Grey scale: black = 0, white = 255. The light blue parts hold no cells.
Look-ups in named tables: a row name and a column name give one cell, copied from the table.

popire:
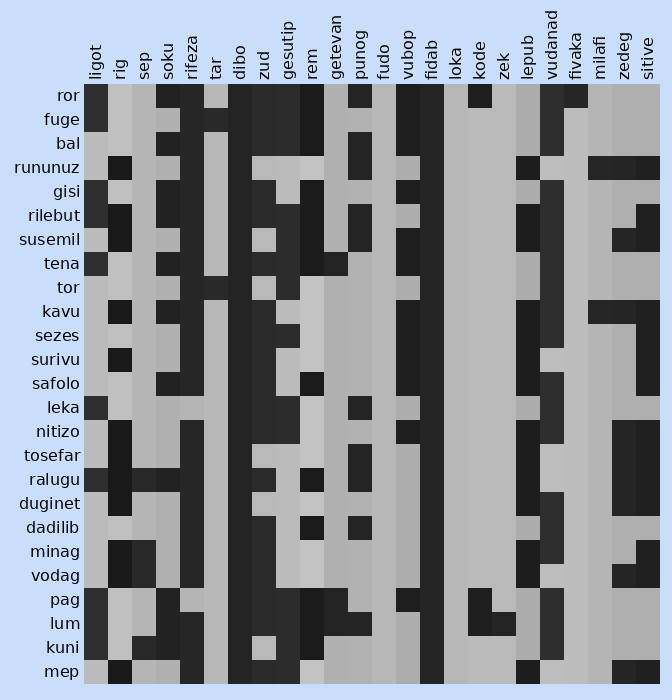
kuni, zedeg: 175
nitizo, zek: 186
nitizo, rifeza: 38
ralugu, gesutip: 187
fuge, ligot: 47
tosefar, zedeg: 37
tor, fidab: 36
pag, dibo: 36
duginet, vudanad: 46
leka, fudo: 183

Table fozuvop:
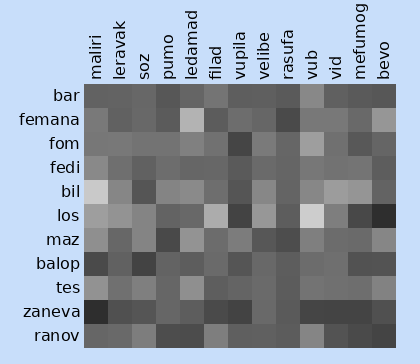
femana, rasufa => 74
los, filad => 172
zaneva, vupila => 67
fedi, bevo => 93
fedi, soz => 97
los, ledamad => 104
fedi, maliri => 137
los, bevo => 46
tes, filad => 94
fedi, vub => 119
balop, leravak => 97
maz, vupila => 124
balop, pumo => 99
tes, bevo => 130
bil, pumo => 132
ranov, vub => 133
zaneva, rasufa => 90
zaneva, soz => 85
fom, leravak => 120
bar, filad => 116

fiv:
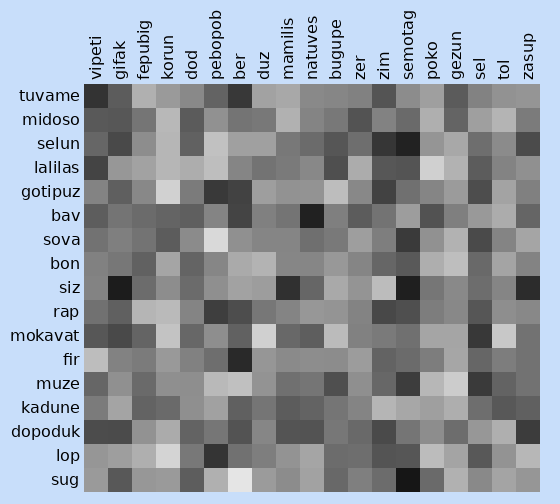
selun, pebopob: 193
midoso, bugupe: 120
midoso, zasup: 123
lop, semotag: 86
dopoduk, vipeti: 76
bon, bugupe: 152
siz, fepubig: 108
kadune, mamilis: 92
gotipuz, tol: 163
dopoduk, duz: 134
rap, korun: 186
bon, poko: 174

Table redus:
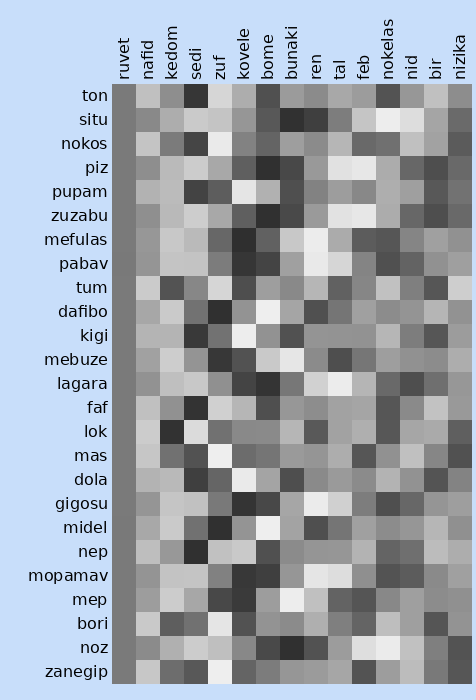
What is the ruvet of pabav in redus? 121
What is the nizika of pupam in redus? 114
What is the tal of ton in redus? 168
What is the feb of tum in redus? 134
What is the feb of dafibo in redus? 160
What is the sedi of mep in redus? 167
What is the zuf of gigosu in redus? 121
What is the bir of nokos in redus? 162

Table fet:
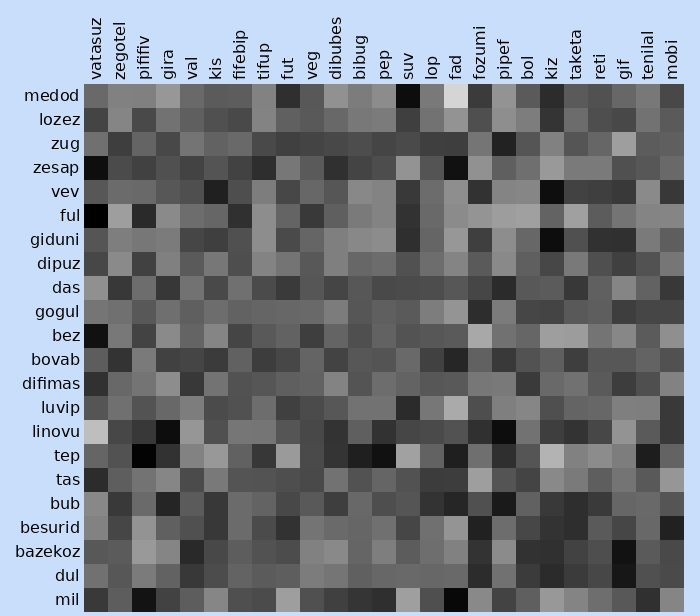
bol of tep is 85
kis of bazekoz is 72
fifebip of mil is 79
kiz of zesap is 153
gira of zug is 72
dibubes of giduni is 127
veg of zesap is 90
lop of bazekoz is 110
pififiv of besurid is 147
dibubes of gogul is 124
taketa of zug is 85
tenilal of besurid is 104
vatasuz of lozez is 68
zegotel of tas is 94
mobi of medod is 72
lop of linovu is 74
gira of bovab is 65
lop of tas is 60

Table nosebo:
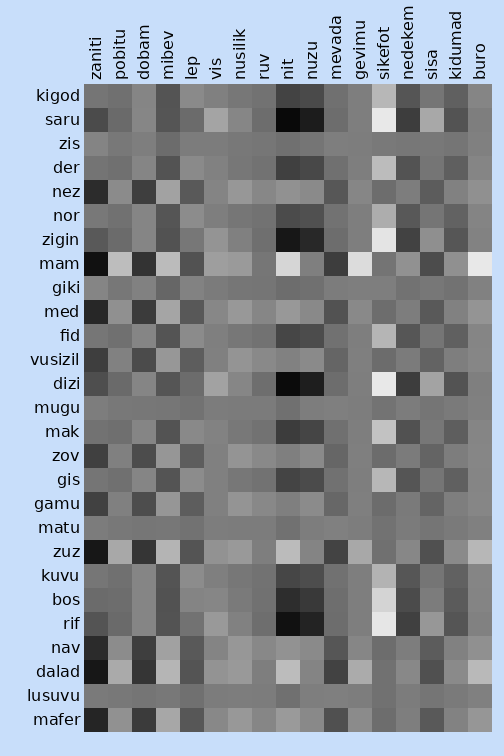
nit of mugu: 112
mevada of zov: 102
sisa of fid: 117
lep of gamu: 93
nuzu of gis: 75
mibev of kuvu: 84
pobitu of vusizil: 129
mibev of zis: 108
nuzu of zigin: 40
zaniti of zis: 132
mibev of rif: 83
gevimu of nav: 134
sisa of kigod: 117
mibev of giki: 102
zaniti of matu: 124
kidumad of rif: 85
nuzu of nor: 80
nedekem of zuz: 135
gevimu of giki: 126

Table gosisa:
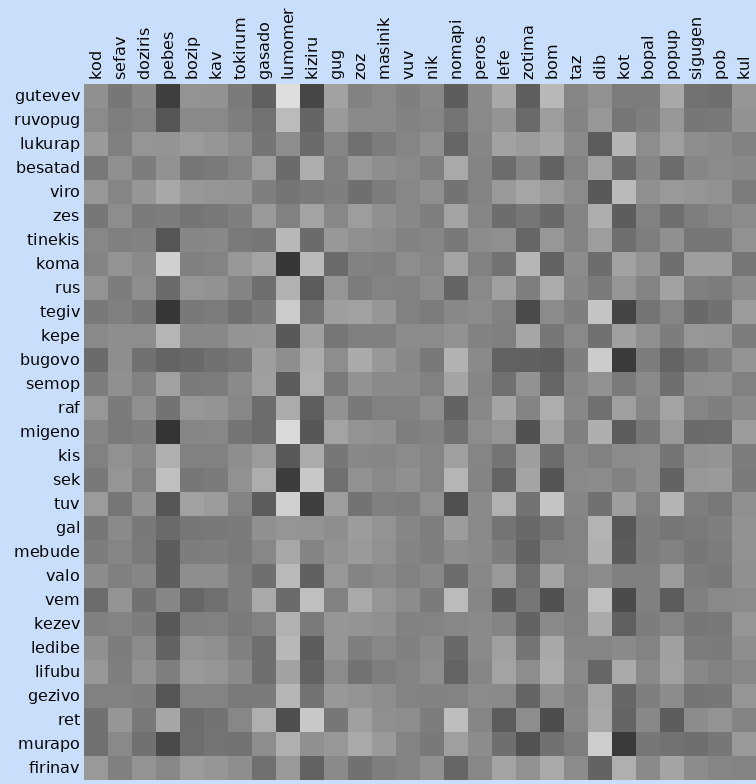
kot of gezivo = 103
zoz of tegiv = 161
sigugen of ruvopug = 119
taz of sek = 137
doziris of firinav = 147
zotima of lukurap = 155
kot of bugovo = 58
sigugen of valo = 124
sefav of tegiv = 128
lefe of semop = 112
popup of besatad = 108
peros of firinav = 135
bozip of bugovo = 105
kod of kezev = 128
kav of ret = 115
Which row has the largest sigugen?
koma

